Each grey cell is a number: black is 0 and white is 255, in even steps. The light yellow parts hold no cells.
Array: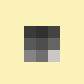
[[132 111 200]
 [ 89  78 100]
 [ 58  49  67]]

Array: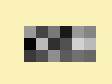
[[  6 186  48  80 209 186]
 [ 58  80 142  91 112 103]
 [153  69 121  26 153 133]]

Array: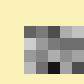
[[205 154 122 110 110]
 [154 132 173 142 163]
 [ 99 122  78 173 193]
 [184 110  22 163  78]]

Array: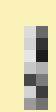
[[199 177]
 [ 71 124]
 [154 114]
 [219 105]
 [210  61]
 [210  50]
 [229  29]]

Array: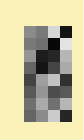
[[112 170 112 182]
 [ 68 159 194  48]
 [ 89 149  77  89]
 [101 139 203  38]
 [139 121 215  20]
 [121 112   8 227]
 [149  29  38 182]
 [101  20  68 170]]

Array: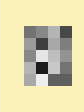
[[168 238  95  95]
 [136 229 190 147]
 [115 136 180  72]
 [156  62 168 126]
 [180  27 200 115]]

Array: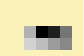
[[210 189 156 136]
 [177   1  31 117]]
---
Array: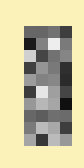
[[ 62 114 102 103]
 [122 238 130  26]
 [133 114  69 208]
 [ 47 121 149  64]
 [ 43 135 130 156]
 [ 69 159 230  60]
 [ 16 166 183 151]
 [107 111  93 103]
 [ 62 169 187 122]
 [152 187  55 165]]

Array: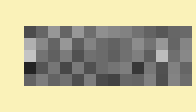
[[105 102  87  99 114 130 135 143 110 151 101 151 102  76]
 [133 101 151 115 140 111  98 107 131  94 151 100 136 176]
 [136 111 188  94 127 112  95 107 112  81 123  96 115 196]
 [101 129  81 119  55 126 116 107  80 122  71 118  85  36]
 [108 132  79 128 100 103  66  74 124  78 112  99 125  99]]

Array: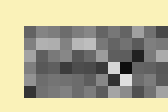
[[ 72 112 160 100 119 100 135 125 108 125 132  99]
 [121 127  90 114 100 120 190 183 130 174 177 128]
 [171 123  33  93  94 156 105  87 135 121  95 163]
 [ 87  97 100  13 214  57  74  77  60  95  88 127]
 [ 90 124 110 223  49 135  93 108 113 116 109 147]
 [162 114  80 139 165  92 124 108 129 121 113  52]]

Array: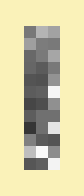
[[162 180 120]
 [121 124 159]
 [166 122 104]
 [121  91 102]
 [147  81  84]
 [246  96  92]
 [144  78  70]
 [112 112  93]
 [228 111  54]
 [ 84  91 128]
 [140 250 190]
 [243  95  86]]

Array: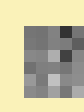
[[117  51 130 115 117]
 [ 94 124 129 116 120]
 [134  65 174 133 136]
 [140 118 129 127 113]
 [142 137 193 122 153]
 [171 119 161 131 138]]

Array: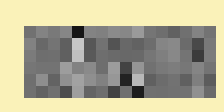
[[115 131 112  97 110 117 154 135 139 128 131  21 134 121 131 113]
 [121  73 107 137 133 109  98 104  83 114  87 199  95 116 104 130]
 [124  59 116 136 127 118 105 104 106 110  89 192  96 111 110 123]
 [116 133 119 125 121 113 149  67 156 110 138 130 157 115 115 118]
 [ 92 127  96 114 108  96 184  34 151 129 143 162 144  99 142 111]
 [106 144 114 113 111 112  29 112  66 110 100 158  77 112  98 112]]
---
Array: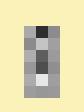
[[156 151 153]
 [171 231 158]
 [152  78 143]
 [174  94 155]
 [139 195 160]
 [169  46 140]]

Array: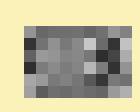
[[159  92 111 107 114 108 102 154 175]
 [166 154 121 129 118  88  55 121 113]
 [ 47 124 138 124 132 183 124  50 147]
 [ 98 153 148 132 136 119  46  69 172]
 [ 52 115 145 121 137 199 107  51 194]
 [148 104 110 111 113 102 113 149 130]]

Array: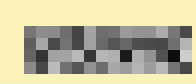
[[138  72 187 113  85 144 109 168 156 180 157 184 116  71]
 [101  52 162 163 185  55 182 176  27 174 145  81  13 204]
 [ 95 166  73 114  70 161 105  85 103  78  74  71 111 180]
 [118 141 139 110  68 163 110 114 154 147 147 171 119  73]]

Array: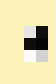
[[251 210]
 [ 13   6]
 [229  16]]

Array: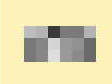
[[120 135 221 154 138 106]
 [121 133 213 153 145 105]
 [188 179  58 123 122 180]]

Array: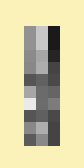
[[ 91 137  68]
 [136 174  68]
 [ 85  96  73]
 [234 108 124]
 [166 107 101]
 [ 85  97  73]
 [136 173  68]
 [139 166  37]
 [146 199  26]
 [146 199  26]]

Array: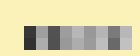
[[ 49 173  81 153 173 155 190 105 193]
 [ 56 159  82 157 183 152 181 122 183]]

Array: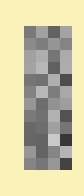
[[133 117 151  67]
 [150  99 133 180]
 [102 100 201  55]
 [104 110 160 117]
 [122 113 177  83]
 [150 109 146 158]
 [131 183 125 168]
 [118 113 175  77]
 [163 183  96 173]
 [161 174 118 171]
 [139 125 149 132]
 [121 162  98 163]]
